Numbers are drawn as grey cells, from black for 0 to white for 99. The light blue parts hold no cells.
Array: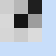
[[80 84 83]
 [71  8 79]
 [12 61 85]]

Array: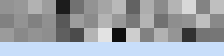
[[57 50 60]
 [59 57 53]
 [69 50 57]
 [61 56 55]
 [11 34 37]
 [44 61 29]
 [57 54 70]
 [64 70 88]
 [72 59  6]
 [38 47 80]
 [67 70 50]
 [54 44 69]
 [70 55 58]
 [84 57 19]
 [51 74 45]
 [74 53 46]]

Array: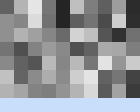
[[38 56 56 45 53 75 69]
 [70 52 69 31 38 39 64]
 [89 85 62 51 33 54 51]
 [46 44 52 60 72 67 49]
 [14 14 41 53 52 54 57]
 [74 37 82 31 72 80 70]
 [49 45 74 38 46 88 84]
 [37 29 33 66 88 38 35]
 [61 80 19 65 58 46 63]
 [17 18 44 49 79 26 23]]

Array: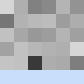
[[83 46 75 63 76]
 [68 69 65 75 75]
 [50 72 59 71 22]
 [53 73 61 69 67]
 [70 61 70 68 66]
 [57 67 62 83 49]]

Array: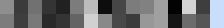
[[55 48]
 [23 24]
 [44 47]
 [20 16]
 [13 20]
 [48 39]
 [73 81]
 [ 5 53]
 [27 28]
 [48 23]
 [50 59]
 [62 62]
 [ 1  8]
 [82 42]
 [24 33]]

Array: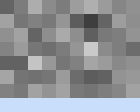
[[39 63 56 51 38 64 50]
 [48 46 63 60 38 45 47]
 [67 50 39 46 76 44 63]
 [54 47 55 43 59 46 57]
 [48 58 66 48 46 60 63]
 [61 36 55 58 50 42 47]
 [68 24 37 78 64 36 45]
 [60 39 47 54 60 38 49]
 [52 61 49 49 53 57 52]
 [56 55 57 42 56 59 63]]

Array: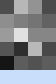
[[30 55 60 33  8]
 [71 49 87 18 36]
 [57 45 52 72 32]
 [29 38 52 28 36]]
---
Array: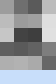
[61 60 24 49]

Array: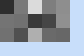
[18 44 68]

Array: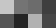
[77 14]

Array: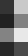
[20 50]

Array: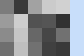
[48 80 40 25]

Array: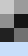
[78  8]

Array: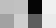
[74 80]
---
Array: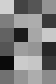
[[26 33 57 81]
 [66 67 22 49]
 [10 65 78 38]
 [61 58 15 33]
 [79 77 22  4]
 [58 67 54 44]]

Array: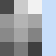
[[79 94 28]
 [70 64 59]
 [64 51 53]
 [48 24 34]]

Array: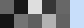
[[ 9 86 21 40 40]
 [45 37 69 38  8]]

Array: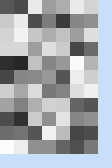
[[29 91 61 67 91 82 34]
 [91 30 48 23 52 56 78]
 [94 77 67 75 61 86 82]
 [83 61 86 79 27 41 83]
 [15 75 52 59 97 70 18]
 [52 53 59 33 92 80 27]
 [65 85 47 51 86 93 80]
 [50 68 81 80 39 33 63]
 [19 79 56 88 52 56 30]
 [45 33 94 73 27 30 42]
 [92 56 55 39 31 47 98]]

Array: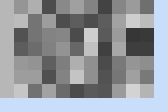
[[58 68 30 53 62 51 26 52 60 43 71]
 [73 45 61 30 36 30 36 63 80 73 71]
 [32 45 51 52 29 80 35 60 21 22 71]
 [36 42 50 57 40 75 25 65 24 24 71]
 [59 57 37 49 68 56 29 47 58 55 71]
 [61 61 31 51 76 56 32 46 62 47 71]
 [77 44 63 41 29 35 33 60 82 70 71]]

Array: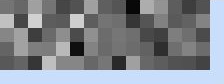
[[40 62 45 27 32 62 37 33  3 67 57 36 24 32 45]
 [27 81 36 35 80 36 45 43 21 33 50 35 38 51 75]
 [63 24 41 55 29 56 42 46 43 28 25 49 43 29 52]
 [63 49 48 72  6 51 41 45 42 38 18 43 51 42 39]
 [39 21 74 52 52 40 46 16 62 40 36 32 31 26 34]]

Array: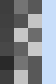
[[45 34 24]
 [32 76 25]
 [77 42 26]
 [38 78 28]
 [45 34 16]
 [75 34 24]]
